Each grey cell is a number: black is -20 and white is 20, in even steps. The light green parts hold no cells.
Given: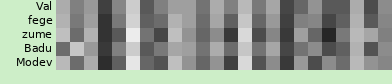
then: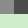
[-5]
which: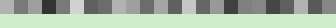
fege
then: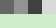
[-7]
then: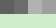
[-3]
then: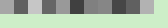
[-6]
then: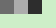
[-5]

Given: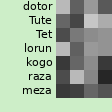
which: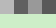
dotor
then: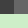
[-7]

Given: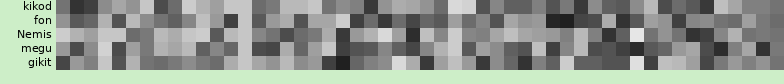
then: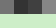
[8]
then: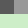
[7]
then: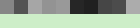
[-12]
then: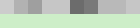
[-2]
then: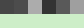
[3]
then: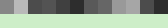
[0]

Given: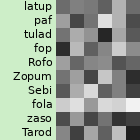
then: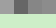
[-7]
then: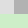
[-8]
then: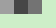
[15]

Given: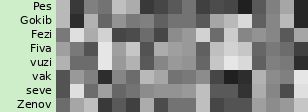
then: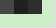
[8]
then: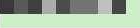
[-7]
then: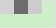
[1]

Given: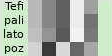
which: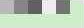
pali
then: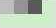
[18]
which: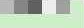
Tefi
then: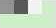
[-1]

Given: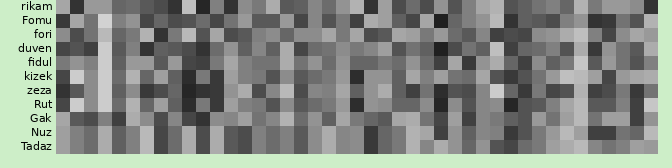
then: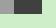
[-2]
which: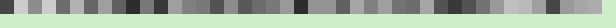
kizek
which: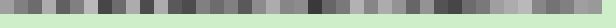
Tadaz

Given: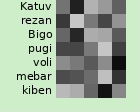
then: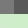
[2]
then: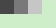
[-10]
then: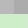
[-4]
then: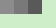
[2]

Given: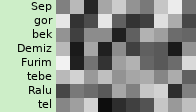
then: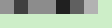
[5]
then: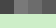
[6]
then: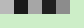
[-10]
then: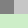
[13]
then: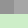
[7]
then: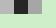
[12]

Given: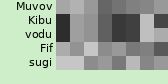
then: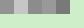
[0]
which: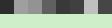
Kibu
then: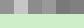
[-6]

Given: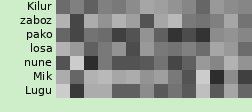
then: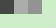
[8]
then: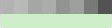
[12]
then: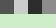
[-10]
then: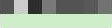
[-9]

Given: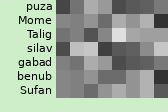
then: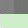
[7]
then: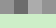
[8]
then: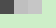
[-10]
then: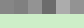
[8]

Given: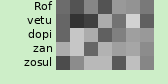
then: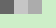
[-5]
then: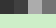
[13]

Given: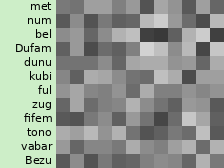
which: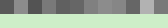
Bezu
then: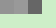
[7]
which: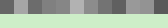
zug

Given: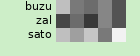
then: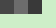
[1]
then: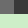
[1]
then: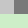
[18]

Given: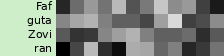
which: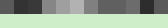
Zovi
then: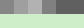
[-3]
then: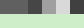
[-8]
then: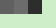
[-6]

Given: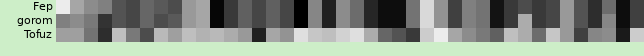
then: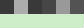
[-13]
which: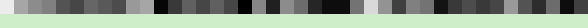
Fep
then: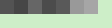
[-19]
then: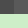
[4]
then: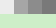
[-5]
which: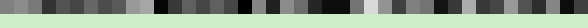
gorom

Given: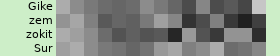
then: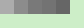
[-2]
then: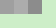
[-1]
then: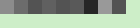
[-11]

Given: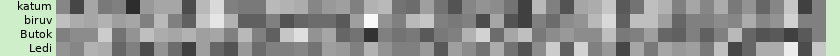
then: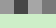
[6]
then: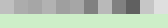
[3]
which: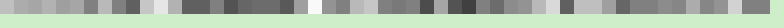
biruv
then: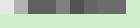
[-6]
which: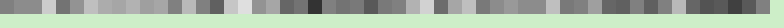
Butok
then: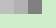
[6]
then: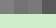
[-1]

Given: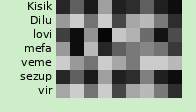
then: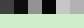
[-3]
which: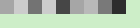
vir
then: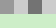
[-9]
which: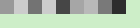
Dilu

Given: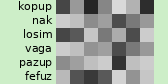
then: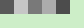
[12]
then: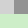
[11]
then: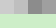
[-8]

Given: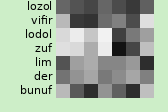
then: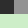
[-5]
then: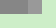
[-13]

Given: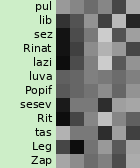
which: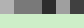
tas
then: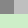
[1]
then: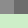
[0]
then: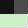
[-1]
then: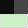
[1]
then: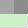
[-3]
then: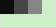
[10]

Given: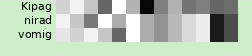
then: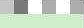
[3]
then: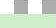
[3]
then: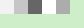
[3]
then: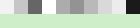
[-8]
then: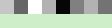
[0]
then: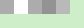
[14]

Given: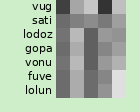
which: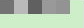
lodoz
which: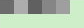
gopa
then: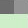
[15]

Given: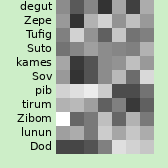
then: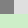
[13]
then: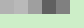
[-11]
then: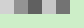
[0]
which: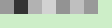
Zepe
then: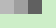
[0]
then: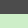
[-2]
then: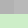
[5]

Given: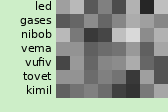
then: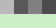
[8]
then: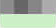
[5]
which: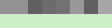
vema
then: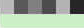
[10]

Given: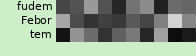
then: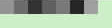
[-18]
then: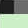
[-4]
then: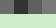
[-14]
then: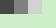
[1]
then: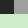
[-18]

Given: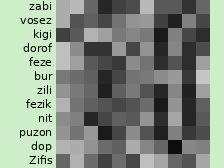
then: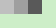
[-9]
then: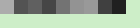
[0]
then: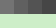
[-7]
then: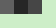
[-2]
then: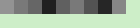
[-15]
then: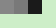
[0]

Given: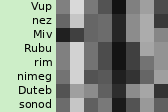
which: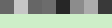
nez
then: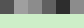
[6]
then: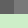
[-16]
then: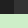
[-4]
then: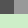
[-5]
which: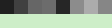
Miv

